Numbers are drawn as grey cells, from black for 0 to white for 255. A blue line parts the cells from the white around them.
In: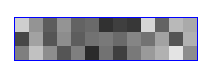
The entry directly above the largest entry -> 85
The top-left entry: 206
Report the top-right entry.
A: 170
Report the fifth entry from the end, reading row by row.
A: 121
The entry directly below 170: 177
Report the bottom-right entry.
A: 141
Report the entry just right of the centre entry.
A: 106
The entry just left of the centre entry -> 114
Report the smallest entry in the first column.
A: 71
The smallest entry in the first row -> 49
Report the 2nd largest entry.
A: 214
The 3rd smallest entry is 55

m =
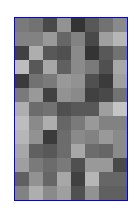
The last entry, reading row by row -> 96
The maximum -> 197
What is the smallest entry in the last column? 73
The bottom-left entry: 130
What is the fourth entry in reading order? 146
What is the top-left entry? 122
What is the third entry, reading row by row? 73
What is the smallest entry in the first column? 59
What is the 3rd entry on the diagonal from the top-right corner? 52
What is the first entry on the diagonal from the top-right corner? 138
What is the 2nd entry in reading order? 114
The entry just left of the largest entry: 159
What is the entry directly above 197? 114
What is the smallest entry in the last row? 80
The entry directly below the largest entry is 130
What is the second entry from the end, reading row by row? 96
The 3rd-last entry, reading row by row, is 146
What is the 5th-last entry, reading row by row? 159

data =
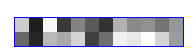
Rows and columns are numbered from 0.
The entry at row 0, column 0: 204
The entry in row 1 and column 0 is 104
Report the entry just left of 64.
212
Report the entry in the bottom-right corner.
156
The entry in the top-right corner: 150
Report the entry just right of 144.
117
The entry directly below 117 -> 212

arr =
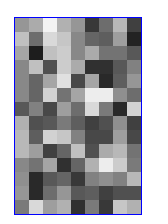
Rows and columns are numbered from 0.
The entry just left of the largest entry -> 171
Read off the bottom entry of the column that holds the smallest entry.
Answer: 217
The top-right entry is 64
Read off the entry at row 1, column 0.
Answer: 192
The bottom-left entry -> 122
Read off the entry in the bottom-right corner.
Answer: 177
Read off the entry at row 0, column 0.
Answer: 150
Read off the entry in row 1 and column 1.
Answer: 109
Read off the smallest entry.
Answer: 29
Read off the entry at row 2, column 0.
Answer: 165
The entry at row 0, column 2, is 243
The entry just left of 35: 158
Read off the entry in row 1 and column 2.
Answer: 217
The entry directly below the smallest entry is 192
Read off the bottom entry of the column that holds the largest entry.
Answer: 158
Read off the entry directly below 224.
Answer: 115

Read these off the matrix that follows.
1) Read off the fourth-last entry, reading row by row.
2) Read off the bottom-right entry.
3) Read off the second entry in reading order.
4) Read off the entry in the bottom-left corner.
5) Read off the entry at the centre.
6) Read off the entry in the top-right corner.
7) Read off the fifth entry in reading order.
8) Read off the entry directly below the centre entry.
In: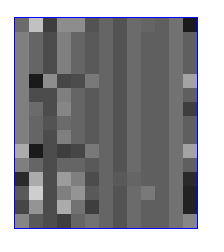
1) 95
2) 134
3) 193
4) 134
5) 101
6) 26
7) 141
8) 101

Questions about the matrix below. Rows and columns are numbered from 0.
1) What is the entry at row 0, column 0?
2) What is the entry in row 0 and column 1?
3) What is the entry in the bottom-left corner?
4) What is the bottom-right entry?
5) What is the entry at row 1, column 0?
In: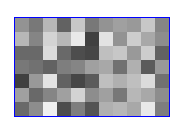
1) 147
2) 120
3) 105
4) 126
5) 183

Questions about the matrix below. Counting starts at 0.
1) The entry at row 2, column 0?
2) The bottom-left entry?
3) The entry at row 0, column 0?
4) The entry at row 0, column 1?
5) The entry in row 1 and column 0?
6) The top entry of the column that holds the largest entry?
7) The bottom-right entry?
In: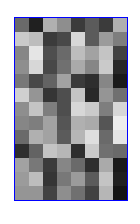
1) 134
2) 149
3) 106
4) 32
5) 202
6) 176
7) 20
